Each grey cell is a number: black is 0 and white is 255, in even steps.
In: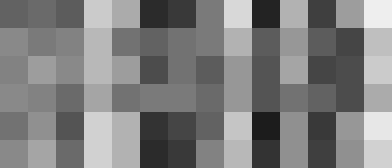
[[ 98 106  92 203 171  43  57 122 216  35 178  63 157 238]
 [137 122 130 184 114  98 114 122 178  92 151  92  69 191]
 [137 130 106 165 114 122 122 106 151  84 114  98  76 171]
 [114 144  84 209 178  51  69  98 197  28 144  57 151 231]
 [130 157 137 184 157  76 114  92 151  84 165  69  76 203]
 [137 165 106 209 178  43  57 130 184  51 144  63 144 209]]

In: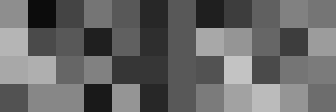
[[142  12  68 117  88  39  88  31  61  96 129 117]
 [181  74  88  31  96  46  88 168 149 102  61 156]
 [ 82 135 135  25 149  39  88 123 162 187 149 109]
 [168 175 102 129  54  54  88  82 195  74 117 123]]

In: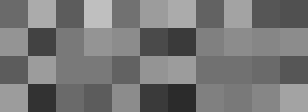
[[156  50 106  92 140  58  43 128 121 134 163]
 [148  66 121 148 140  74  58 128 140 134 140]
 [ 92 156 121 121  98 148 156 113 113 106  86]
 [106 171  92 191 113 156 171  98 163  86  80]]

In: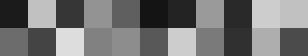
[[108  68 221 129 141  88 205 122  48 174  75]
 [ 27 193  54 147  95  20  35 154  41 205 193]]

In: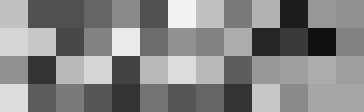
[[145  51 185 213  66 185 220 185  93 152 158 172 158]
 [193  80  80 101 138  80 242 193 122 178  29 152 145]
 [220  93 122  86  51 116  86 101  51 199 138 166 166]
 [213 199  72 130 234 108 145 130 172  37  58  16 130]]

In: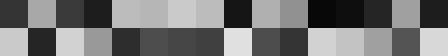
[[202  37 210 153  45  77  70  64 224  77  52 210 195 160  84 216]
 [ 52 168  58  29 188 182 202 188  21 176 145   8  14  37 160  29]]

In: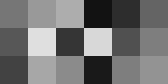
[[118 153 173  18  45 100]
 [ 66 167 139  25 126 147]
 [ 87 223  53 216  80 126]]

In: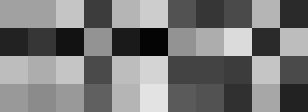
[[ 34  54  18 147  26   4 147 173 219  42 189]
 [153 139 153  96 181 227  90  82  48 167  34]
 [161 161 197  60 181 205  82  54  74 181  42]
 [189 173 197  74 189 212  67  67  60 197  74]]
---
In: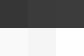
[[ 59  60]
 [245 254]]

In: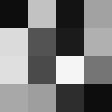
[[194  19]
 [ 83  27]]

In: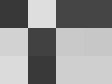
[[222  69]
 [ 65 201]]

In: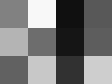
[[248  16]
 [109  21]]

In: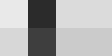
[[ 43 219]
 [ 62 203]]

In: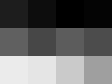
[[13  0]
 [71 92]]

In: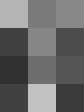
[[122 136]
 [134  75]]

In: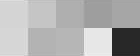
[[197 174]
 [179 183]]

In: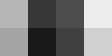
[[55 77]
 [25 64]]
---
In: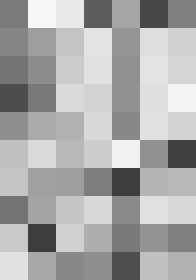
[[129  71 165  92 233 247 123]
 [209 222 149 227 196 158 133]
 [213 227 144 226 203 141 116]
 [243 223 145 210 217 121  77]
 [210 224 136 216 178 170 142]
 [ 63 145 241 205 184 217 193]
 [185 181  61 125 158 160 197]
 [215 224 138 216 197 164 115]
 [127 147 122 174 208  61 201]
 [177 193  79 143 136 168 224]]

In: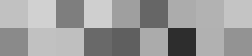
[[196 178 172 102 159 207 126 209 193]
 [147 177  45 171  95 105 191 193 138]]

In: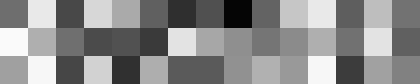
[[114 190  94 233 198  99   5  80  47  96 170 215  72 233 110]
 [ 96 227 113 175 139 117 143 167 227  58  81  75 111 175 250]
 [129 161  60 247 153 177 145  90  90 174  48 210  70 247 160]]

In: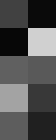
[[ 10  65]
 [208   7]
 [ 89  96]
 [ 56 163]
 [ 32  93]]

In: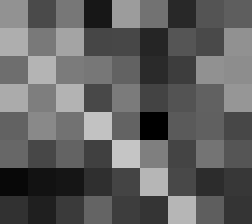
[[ 94  84  40 114 156  23 119  74 146]
 [145  73  85  37  71  70 164 121 174]
 [141 145  61  42  98 119 123 180 110]
 [150  97  83  67 123  72 179 126 171]
 [ 71  96  90   0  99 194 114 137  98]
 [ 85 116  68 127 197  64  99  71 103]
 [ 55  44  72 182  68  47  21  18   8]
 [ 52  94 182  52  61 100  58  31  49]]

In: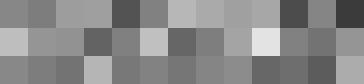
[[ 59 133  76 167 160 170 183 129  83 159 157 125 135]
 [149 115 129 227 164 126 102 192 128  99 146 149 190]
 [172  92 110 103 140 133 118 130 120 181 115 125 136]]

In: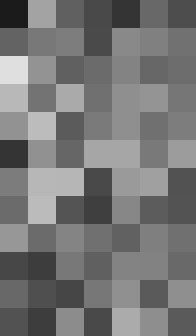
[[ 77 104  52  73  96 163  27]
 [113 128 137  74 125 120  99]
 [109 103 131 107  96 147 223]
 [118 148 143 112 170 115 184]
 [125 112 143 122  91 188 146]
 [156 121 166 166 102 145  52]
 [ 82 160 154  73 182 183 124]
 [ 83  92 135  63  84 187 107]
 [112 127  97 112 132 107 151]
 [105 130 131  96 120  61  71]
 [143  90 144 119  70  79 104]
 [ 90 142 171  73 140  61  82]]

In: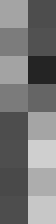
[[ 77 164]
 [ 81 124]
 [ 36 163]
 [101 123]
 [165  77]
 [207  78]
 [173  73]
 [199  77]]

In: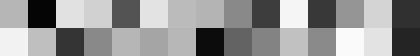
[[ 48 212 149  56 245  61 137 180 187 227  83 209 225   5 182]
 [ 36 227 250 138 193 131  99  12 183 165 182 137  52 191 242]]
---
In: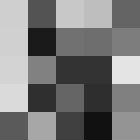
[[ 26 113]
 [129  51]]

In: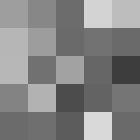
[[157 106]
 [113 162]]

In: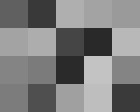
[[173  69]
 [123  42]]

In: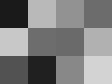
[[109 106]
 [ 32 136]]

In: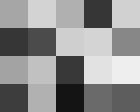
[[ 75 207]
 [193  56]]

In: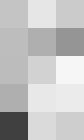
[[175 149]
 [210 246]]

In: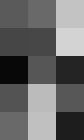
[[ 71 211]
 [ 86  36]]

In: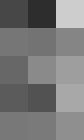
[[115 133]
 [138 158]]

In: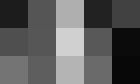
[[ 86 208]
 [ 94 180]]
